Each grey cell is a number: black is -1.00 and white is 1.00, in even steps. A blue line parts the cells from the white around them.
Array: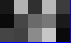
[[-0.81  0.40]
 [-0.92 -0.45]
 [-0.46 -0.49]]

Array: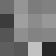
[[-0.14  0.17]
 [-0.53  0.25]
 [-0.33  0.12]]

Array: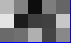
[[ 0.45  0.01]
 [ 0.79 -0.78]
 [-0.17 -0.12]]

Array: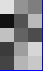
[[ 0.76  0.15]
 [-0.87 -0.35]
 [ 0.51 -0.22]]

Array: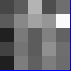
[[-0.45 -0.28]
 [-0.29  0.07]
 [-0.75 -0.04]]

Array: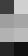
[[-0.51  0.63]
 [ 0.25  0.30]
 [ 0.40  0.47]]

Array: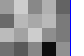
[[ 0.22  0.61]
 [-0.17  0.44]
 [ 0.47  0.27]]
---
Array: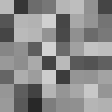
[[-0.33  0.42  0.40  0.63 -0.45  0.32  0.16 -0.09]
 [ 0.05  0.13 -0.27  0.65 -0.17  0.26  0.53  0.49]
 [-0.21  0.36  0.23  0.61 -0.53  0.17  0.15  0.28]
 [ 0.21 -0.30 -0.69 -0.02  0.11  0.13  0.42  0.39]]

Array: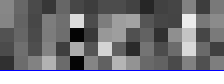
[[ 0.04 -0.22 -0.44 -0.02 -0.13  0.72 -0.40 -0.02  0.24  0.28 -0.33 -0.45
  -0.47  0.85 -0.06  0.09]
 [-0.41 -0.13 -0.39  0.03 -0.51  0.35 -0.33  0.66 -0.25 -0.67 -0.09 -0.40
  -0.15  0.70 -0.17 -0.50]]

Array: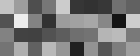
[[-0.36  0.86  0.03 -0.61  0.22  0.26  0.31  0.06 -0.84  0.61]
 [-0.09  0.37 -0.24  0.44  0.17 -0.74  0.15 -0.33 -0.02  0.24]]

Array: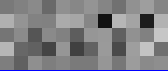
[[ 0.38  0.16  0.02  0.01  0.34  0.30  0.05 -0.86  0.43  0.29 -0.77  0.40]
 [ 0.43 -0.19 -0.24 -0.47  0.18 -0.50 -0.23  0.21 -0.42  0.24  0.53 -0.13]]

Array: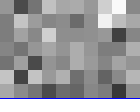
[[-0.02  0.54  0.22  0.05  0.10 -0.16  0.13  0.89  0.48  0.32]
 [ 0.04 -0.09  0.18  0.30  0.16  0.36  0.18 -0.02 -0.01  0.37]
 [ 0.54 -0.47  0.53  0.20  0.38 -0.13  0.10 -0.22  0.08  0.43]]

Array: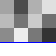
[[ 0.47 -0.08  0.59 -0.12]]

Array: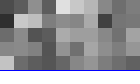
[[-0.63  0.58  0.49 -0.01  0.10  0.05  0.33 -0.49 -0.08 -0.06]
 [ 0.06  0.08  0.01 -0.34  0.15 -0.12  0.30  0.11 -0.01  0.18]]

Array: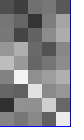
[[-0.08 -0.21 -0.59 -0.02  0.29]
 [ 0.18  0.37 -0.17 -0.36  0.06]
 [ 0.02  0.91  0.12  0.23  0.37]
 [-0.63  0.14  0.13  0.62 -0.19]]

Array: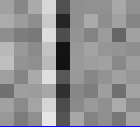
[[ 0.34  0.22  0.11  0.58 -0.71  0.13  0.33  0.11  0.26  0.04]
 [ 0.44  0.20  0.09  0.52 -0.84  0.19  0.28  0.18  0.16  0.11]
 [ 0.25  0.04  0.33  0.74 -0.32  0.20  0.06  0.15  0.26  0.18]
 [ 0.26  0.08  0.29  0.67 -0.41  0.08  0.21  0.13  0.34  0.08]]
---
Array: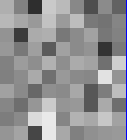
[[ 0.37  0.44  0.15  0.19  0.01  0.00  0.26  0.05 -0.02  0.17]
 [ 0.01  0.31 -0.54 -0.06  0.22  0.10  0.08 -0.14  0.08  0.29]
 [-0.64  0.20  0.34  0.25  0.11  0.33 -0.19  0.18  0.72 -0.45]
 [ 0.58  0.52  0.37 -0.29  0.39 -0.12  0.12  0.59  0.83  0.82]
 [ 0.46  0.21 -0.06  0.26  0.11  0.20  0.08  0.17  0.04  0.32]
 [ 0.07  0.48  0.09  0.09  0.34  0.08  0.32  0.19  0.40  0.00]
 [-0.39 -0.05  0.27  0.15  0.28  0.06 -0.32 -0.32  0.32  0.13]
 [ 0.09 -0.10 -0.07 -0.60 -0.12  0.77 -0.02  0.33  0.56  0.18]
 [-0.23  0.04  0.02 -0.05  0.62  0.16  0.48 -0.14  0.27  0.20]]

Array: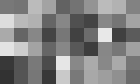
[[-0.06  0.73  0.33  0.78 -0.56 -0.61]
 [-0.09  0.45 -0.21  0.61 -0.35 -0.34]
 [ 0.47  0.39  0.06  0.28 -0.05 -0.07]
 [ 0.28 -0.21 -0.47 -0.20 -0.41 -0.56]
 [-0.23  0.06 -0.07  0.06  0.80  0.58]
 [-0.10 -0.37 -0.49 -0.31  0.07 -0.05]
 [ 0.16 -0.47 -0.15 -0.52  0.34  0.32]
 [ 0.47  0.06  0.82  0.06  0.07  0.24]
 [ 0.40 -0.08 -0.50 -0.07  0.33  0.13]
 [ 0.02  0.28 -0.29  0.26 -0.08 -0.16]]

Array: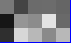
[[-0.05 -0.83 -0.63]
 [-0.47  0.17  0.69]
 [-0.16  0.10  0.44]
 [-0.15  0.78  0.08]
 [-0.21 -0.18  0.44]]

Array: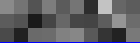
[[ 0.08 -0.28 -0.42]
 [-0.09 -0.35 -0.74]
 [-0.35 -0.80 -0.17]
 [-0.02 -0.46 -0.15]
 [-0.29 -0.19  0.01]
 [-0.08 -0.45  0.06]
 [-0.65 -0.47 -0.30]
 [ 0.53 -0.27 -0.59]
 [-0.20  0.17 -0.73]
 [-0.28 -0.15 -0.05]]

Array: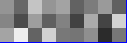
[[ 0.16  0.04  0.29]
 [-0.19 -0.40  0.87]
 [ 0.54  0.24 -0.22]
 [ 0.17 -0.25  0.64]
 [ 0.28  0.02 -0.06]
 [-0.23 -0.48 -0.08]
 [-0.03  0.34  0.12]
 [ 0.21 -0.47 -0.66]
 [-0.25  0.65 -0.07]]

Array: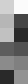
[[ 0.64  0.43  0.51 -0.27  0.09 -0.68]
 [ 0.97 -0.47 -0.68 -0.36  0.00  0.15]]
